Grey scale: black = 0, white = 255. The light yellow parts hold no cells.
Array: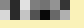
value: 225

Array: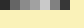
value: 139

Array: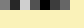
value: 207

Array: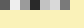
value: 155

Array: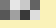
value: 201

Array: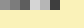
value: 94

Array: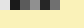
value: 91
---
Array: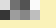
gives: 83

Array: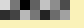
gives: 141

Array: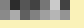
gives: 202

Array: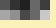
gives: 104

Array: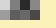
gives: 42

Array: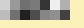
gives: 239

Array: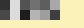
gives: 94

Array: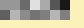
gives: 86
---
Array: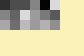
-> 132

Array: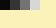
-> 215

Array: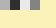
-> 131

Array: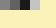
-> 196

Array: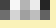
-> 235

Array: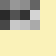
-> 100
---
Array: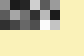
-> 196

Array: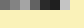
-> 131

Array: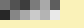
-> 180

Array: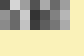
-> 194

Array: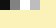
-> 130

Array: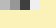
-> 151

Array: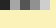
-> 145

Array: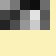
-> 161

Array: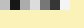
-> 191
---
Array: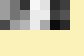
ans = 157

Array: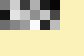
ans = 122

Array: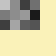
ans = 195

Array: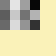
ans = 126

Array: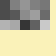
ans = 76

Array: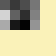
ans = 88

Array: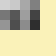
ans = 210

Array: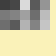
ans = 62

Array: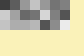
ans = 62

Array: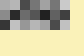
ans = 172
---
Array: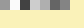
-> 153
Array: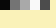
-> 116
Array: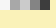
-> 168
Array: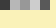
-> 152
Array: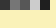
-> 87
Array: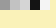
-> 194
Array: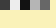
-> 103
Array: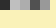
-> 153
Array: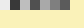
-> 127
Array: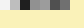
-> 145
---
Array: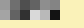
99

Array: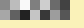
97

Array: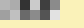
192

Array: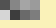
61

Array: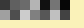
78

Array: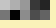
3
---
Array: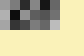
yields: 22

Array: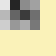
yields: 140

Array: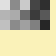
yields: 69

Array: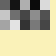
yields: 11

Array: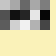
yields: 168

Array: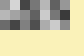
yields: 97

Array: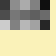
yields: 129
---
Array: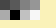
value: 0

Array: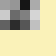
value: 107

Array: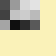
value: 195

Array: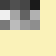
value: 165

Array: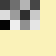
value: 156

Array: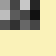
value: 91

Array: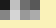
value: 213

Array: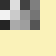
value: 203

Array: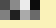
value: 32

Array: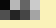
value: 36
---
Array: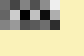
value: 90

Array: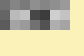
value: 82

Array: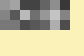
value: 100

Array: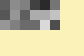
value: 107

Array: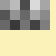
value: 116

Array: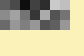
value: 83

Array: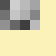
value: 102

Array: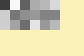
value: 228

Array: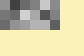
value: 179

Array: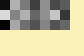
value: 132
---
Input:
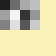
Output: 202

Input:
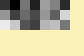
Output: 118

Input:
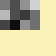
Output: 111

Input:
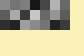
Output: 58

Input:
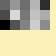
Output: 139

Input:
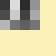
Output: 116
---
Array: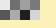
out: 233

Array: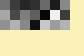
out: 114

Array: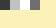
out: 57

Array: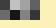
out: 62

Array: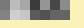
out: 120

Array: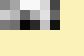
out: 134

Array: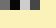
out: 111
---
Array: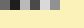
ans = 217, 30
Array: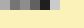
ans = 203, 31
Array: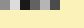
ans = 220, 25
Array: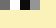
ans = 253, 11
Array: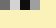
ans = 211, 14
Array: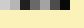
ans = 205, 8
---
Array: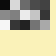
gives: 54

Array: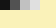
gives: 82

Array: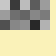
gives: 135

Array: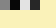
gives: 7

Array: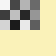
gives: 27

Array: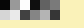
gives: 234

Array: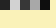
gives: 210
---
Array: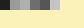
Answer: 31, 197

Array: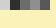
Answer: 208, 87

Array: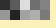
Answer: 47, 122

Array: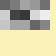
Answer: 102, 132

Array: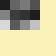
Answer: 30, 193

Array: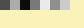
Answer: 77, 203
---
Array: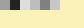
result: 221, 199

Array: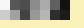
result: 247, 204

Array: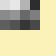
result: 231, 220

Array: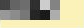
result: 205, 173

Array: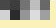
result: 220, 210

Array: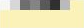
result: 246, 215
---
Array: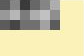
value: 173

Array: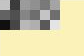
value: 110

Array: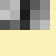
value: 26

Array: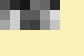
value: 91

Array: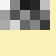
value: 145

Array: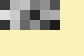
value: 39

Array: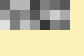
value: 160

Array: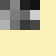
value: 124
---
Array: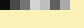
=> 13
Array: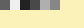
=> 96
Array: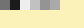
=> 114
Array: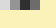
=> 218
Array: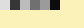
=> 222
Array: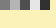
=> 124
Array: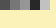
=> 80
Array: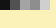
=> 18
